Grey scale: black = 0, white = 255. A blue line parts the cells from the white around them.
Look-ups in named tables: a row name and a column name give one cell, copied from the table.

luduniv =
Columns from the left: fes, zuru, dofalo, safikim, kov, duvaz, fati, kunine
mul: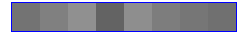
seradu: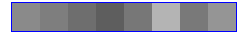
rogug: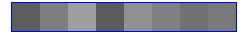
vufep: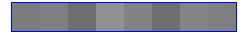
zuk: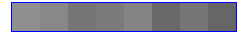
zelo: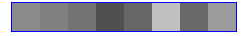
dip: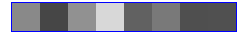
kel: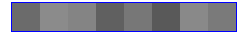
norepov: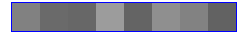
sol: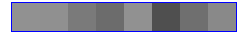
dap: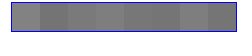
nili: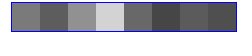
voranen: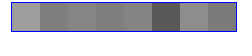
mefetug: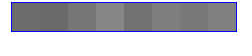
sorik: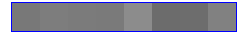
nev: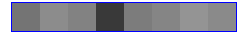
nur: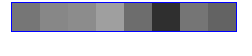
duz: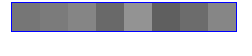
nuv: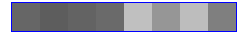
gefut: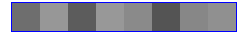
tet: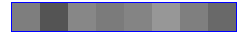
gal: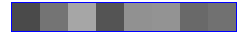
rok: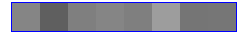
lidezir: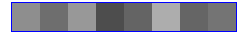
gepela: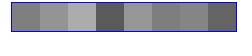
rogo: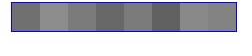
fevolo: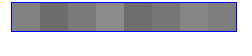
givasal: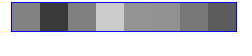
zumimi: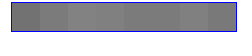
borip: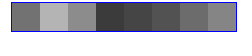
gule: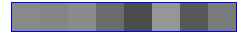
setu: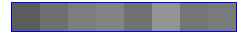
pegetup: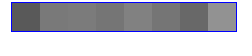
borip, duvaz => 82
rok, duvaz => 157
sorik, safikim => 122
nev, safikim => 57
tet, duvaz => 151
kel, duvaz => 89
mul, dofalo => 144
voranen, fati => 141
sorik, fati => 109
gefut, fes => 110
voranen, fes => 157
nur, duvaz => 47
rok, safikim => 133
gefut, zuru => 151
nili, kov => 104
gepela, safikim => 90
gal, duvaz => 147
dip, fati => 79
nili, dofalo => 145

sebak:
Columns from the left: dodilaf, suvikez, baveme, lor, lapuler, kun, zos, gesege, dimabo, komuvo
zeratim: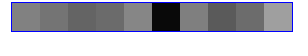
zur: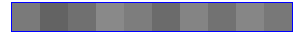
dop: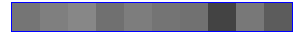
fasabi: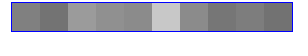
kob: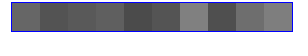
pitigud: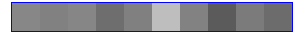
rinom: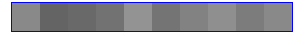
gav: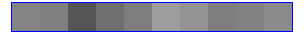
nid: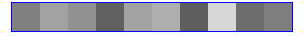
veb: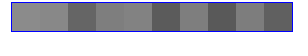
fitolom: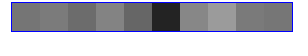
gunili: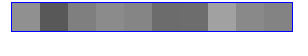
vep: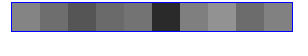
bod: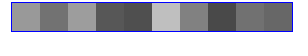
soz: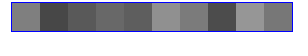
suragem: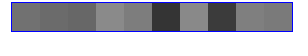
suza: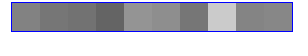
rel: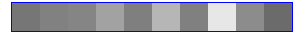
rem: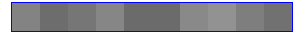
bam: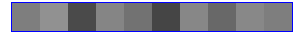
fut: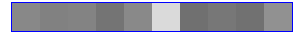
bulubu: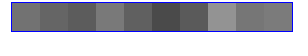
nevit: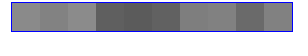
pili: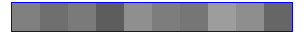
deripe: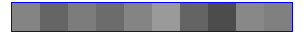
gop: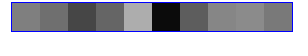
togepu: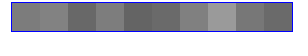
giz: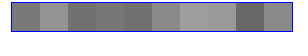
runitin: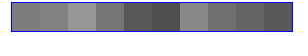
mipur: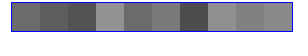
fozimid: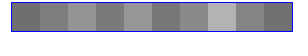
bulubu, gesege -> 147
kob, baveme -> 89
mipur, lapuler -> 107
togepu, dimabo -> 119
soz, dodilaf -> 127
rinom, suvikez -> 100
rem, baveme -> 118
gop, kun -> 11
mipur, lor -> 146
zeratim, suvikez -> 116
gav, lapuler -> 125
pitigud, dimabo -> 123
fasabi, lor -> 144
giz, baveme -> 113
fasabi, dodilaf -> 128
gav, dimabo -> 130

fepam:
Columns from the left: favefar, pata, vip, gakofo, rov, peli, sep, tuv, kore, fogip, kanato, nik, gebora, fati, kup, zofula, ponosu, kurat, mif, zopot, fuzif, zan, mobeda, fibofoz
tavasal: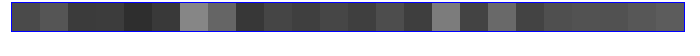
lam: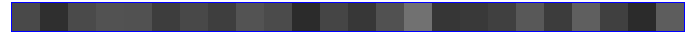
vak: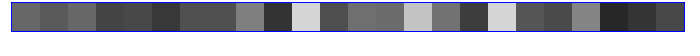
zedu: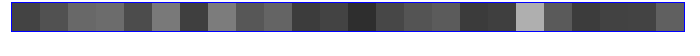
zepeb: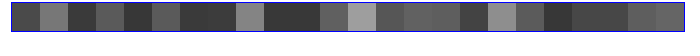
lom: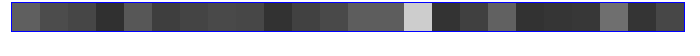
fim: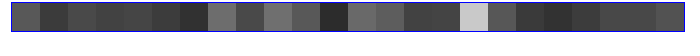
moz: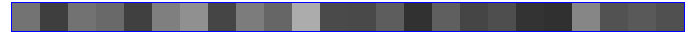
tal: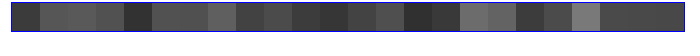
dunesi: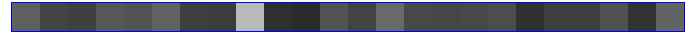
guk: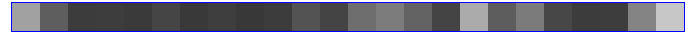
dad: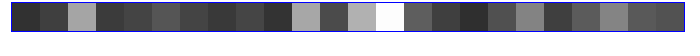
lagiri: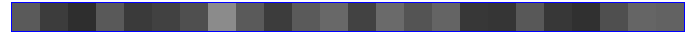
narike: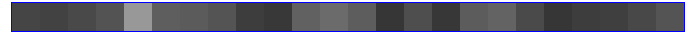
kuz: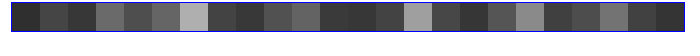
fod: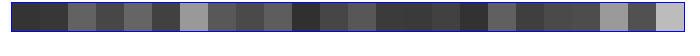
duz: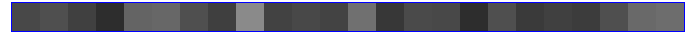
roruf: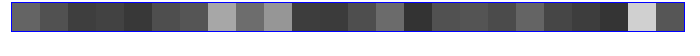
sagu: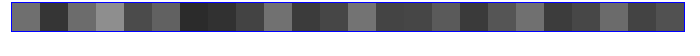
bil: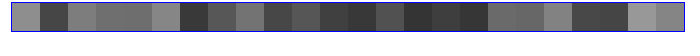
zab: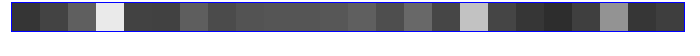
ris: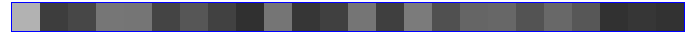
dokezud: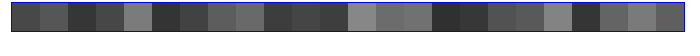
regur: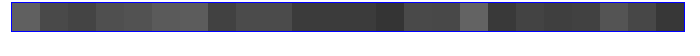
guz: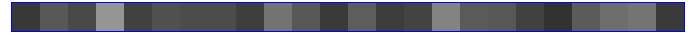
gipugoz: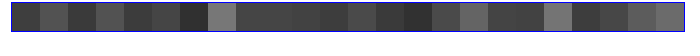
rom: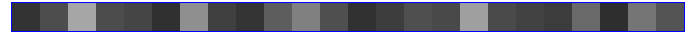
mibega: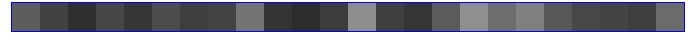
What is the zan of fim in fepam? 72
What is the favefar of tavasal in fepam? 74
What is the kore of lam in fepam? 83
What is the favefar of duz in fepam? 72
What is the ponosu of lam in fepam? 57
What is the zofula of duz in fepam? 72
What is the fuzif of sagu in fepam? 71
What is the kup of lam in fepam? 113
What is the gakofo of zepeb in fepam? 90
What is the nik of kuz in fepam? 58
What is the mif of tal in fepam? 60
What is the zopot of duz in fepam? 64

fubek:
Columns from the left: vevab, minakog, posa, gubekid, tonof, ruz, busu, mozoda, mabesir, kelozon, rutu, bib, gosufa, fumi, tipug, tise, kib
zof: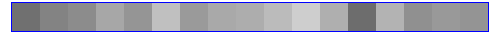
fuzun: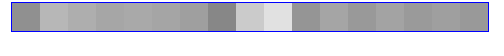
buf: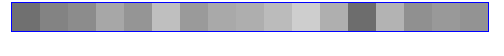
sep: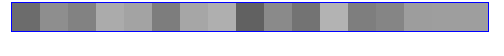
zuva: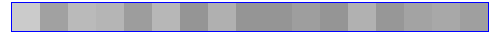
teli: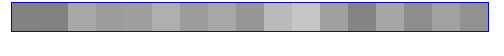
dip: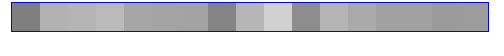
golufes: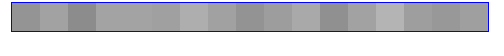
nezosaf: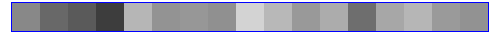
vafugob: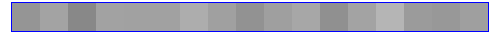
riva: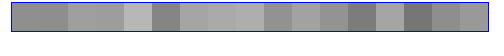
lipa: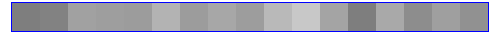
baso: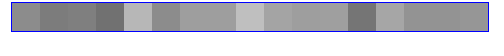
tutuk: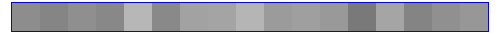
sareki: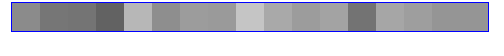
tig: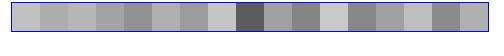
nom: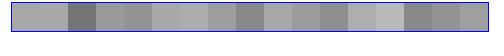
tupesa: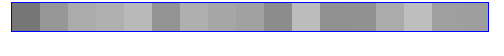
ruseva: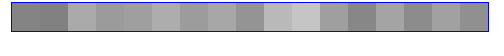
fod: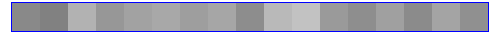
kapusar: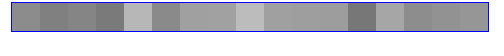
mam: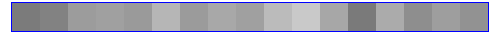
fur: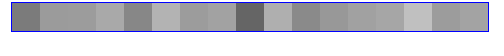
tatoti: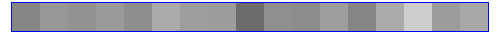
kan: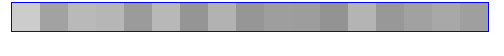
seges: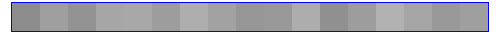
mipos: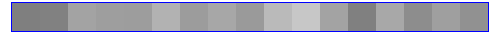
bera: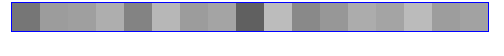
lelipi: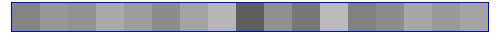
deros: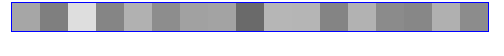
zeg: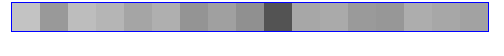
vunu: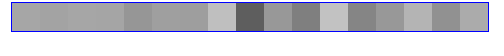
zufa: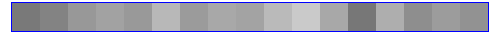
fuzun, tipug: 154
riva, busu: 165
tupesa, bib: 144
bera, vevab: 118
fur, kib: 163
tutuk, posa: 143
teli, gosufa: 132
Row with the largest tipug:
tatoti

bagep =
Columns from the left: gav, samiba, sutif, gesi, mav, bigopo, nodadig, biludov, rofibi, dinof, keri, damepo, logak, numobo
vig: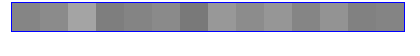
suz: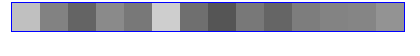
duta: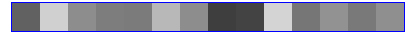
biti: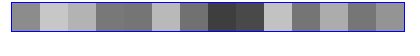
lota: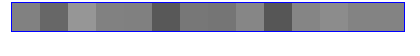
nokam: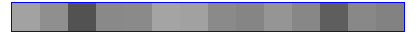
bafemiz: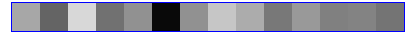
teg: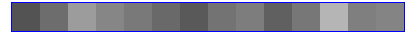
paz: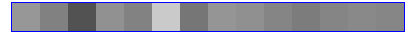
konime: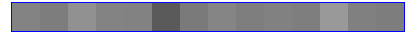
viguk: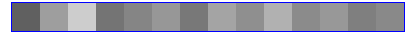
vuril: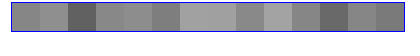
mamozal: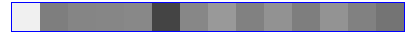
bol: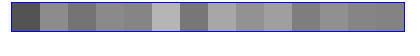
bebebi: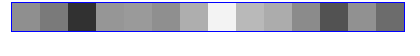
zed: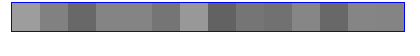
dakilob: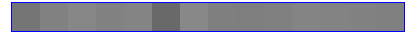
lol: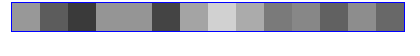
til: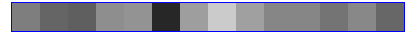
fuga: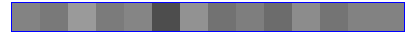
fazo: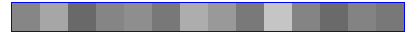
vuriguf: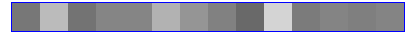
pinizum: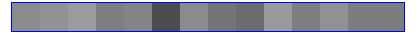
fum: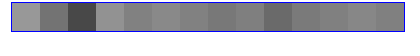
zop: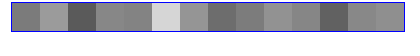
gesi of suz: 138
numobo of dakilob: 128
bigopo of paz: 202
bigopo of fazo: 120
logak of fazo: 131
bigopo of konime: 90
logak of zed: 133
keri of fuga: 140
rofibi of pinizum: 108
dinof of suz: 101
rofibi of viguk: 143

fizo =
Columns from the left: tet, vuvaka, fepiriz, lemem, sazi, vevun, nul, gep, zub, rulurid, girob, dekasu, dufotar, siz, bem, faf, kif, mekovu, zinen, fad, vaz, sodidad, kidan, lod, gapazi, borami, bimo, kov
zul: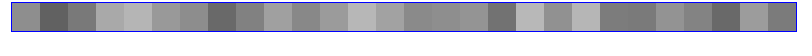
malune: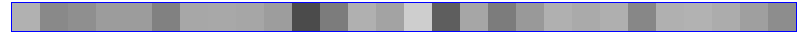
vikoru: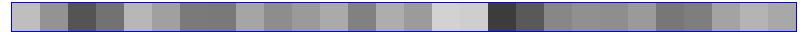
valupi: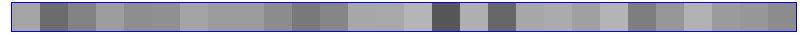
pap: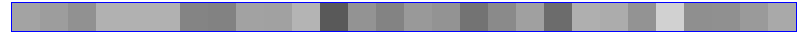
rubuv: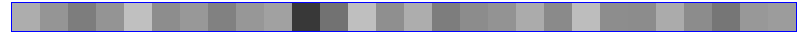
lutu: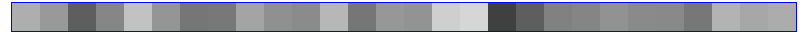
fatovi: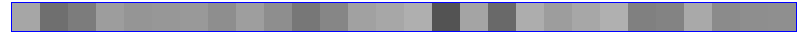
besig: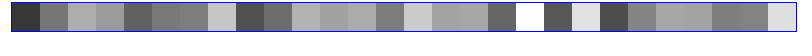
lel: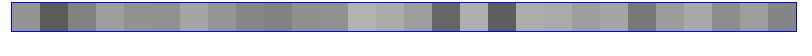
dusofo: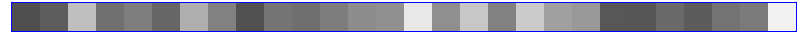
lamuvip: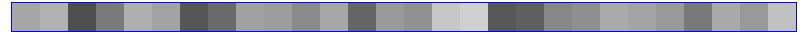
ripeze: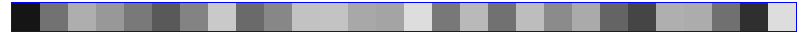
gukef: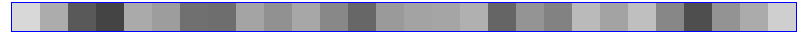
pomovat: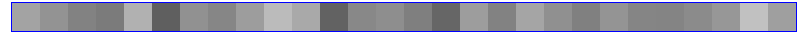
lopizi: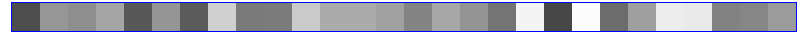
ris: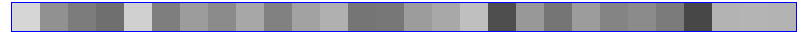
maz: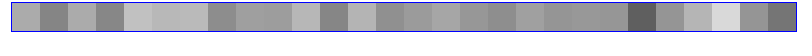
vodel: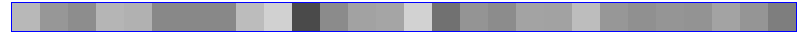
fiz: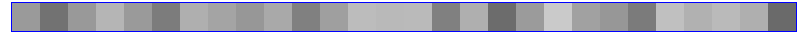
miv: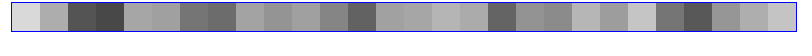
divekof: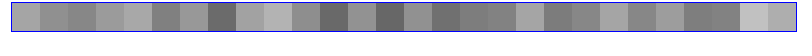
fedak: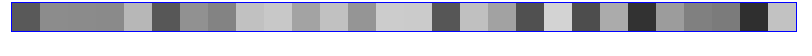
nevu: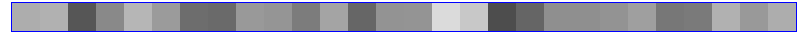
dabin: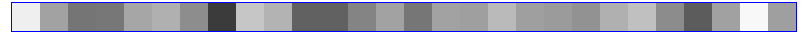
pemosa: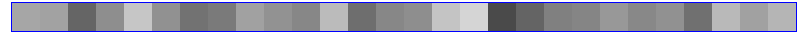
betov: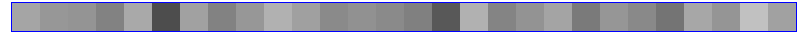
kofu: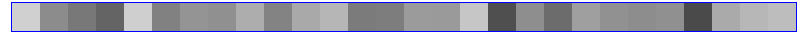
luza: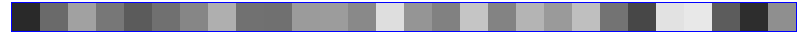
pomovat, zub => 157
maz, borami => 217
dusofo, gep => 129
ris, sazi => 208
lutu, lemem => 134
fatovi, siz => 167
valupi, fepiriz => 131
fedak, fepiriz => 139
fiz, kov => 106
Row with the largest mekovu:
dabin

